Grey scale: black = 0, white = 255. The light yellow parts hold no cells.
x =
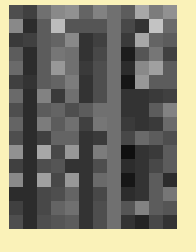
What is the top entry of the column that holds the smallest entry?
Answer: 92
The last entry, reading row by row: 51
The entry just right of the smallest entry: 51
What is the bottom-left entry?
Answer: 78
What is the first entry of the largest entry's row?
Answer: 137
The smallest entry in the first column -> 44
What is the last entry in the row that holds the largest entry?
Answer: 106
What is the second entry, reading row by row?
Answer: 64
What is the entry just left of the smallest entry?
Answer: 112
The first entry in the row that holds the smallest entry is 145
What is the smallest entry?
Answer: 15
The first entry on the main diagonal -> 78
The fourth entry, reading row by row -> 137
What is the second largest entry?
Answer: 188
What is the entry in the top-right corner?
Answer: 145
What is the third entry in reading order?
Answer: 112
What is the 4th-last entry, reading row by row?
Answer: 51
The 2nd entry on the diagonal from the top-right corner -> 195
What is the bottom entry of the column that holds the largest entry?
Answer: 72
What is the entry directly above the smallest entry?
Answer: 72
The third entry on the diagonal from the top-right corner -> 167
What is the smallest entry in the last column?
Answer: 44
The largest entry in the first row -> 167
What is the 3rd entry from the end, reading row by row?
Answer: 36

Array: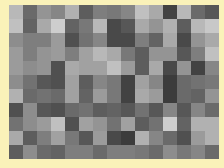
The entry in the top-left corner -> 184
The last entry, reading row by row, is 106
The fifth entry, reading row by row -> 177
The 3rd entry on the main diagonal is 126
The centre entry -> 120
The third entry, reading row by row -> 148
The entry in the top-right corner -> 87
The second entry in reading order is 106
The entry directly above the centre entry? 192
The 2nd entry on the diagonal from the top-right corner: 184
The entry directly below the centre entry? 120
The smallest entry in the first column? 80
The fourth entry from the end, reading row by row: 141
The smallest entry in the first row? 66
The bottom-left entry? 93
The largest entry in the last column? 200
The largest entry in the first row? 192
